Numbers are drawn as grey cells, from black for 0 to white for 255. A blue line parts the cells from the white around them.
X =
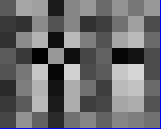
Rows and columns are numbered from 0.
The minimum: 0
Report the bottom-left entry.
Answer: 70
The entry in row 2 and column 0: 49
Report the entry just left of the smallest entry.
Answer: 56
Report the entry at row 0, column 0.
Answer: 91
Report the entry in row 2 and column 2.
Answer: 179
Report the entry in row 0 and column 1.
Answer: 166
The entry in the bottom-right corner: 113
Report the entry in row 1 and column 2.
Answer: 140
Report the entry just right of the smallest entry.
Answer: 153
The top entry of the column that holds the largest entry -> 119
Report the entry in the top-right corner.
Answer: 153
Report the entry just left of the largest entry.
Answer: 200
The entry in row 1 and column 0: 56
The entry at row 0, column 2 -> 160
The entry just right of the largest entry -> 76
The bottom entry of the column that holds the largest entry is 126
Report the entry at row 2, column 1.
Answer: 140
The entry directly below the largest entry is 194
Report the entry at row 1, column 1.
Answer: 49
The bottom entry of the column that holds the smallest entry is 98
